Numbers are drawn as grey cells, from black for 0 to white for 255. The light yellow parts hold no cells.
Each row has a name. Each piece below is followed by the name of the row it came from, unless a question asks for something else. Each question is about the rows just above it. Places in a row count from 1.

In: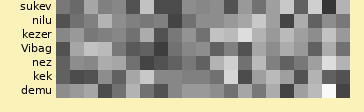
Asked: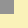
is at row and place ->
kezer, 10
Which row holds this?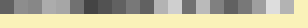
nez
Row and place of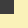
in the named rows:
Vibag, 8
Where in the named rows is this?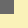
sukev, 2
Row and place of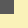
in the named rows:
Vibag, 6

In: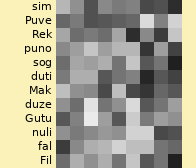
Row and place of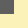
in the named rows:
Puve, 5
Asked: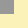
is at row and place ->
nuli, 4

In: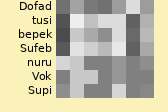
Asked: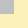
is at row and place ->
tusi, 3
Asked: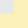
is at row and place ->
Sufeb, 5
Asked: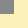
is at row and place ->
Supi, 7
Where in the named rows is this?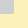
Sufeb, 3
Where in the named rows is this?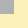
tusi, 7
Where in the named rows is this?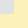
Sufeb, 2

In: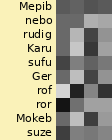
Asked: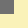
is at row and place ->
ror, 2
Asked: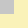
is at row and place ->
Karu, 2

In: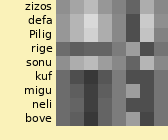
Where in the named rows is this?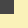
bove, 7
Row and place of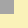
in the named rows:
zizos, 2
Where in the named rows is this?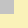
Pilig, 7
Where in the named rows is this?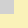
Pilig, 3
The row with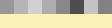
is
Pilig
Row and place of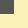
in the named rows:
kuf, 4

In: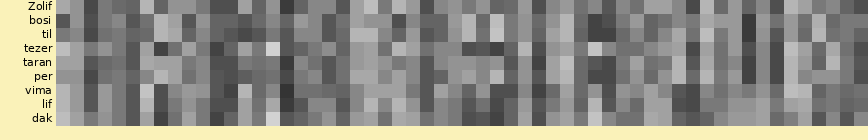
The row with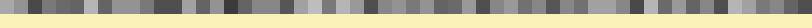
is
Zolif
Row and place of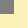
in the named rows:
dak, 53
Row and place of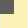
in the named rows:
per, 14
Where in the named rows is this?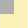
bosi, 55
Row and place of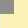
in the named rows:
tezer, 20

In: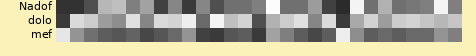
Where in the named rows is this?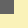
mef, 6
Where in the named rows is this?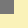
Nadof, 26

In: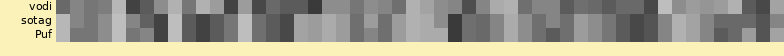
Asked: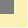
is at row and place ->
vodi, 4
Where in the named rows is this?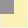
vodi, 47
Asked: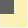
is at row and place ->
sotag, 7

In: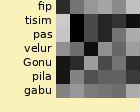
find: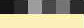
Gonu
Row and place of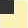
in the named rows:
tisim, 5
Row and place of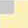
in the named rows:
tisim, 1
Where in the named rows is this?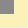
fip, 5
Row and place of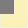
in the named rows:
gabu, 3
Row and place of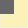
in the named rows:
velur, 5
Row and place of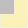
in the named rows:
fip, 6

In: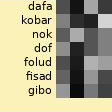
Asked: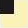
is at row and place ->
folud, 2
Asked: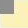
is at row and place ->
dof, 1
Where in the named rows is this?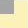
dafa, 3
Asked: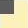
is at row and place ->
nok, 1
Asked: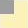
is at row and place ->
folud, 4

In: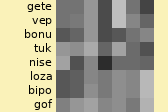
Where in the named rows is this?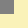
gof, 1
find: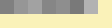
gof

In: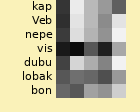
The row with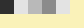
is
Veb
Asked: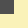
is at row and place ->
lobak, 4
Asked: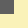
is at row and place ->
kap, 5
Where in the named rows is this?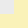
kap, 2

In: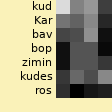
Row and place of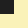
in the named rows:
ros, 4
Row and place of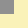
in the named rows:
bav, 3

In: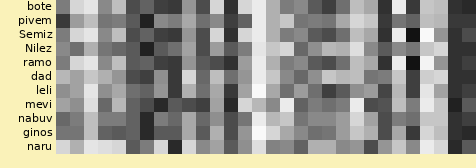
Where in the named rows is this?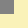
naru, 16
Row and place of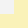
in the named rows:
ramo, 27
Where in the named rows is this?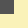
mevi, 24
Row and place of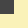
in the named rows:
leli, 24
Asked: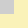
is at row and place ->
dad, 27

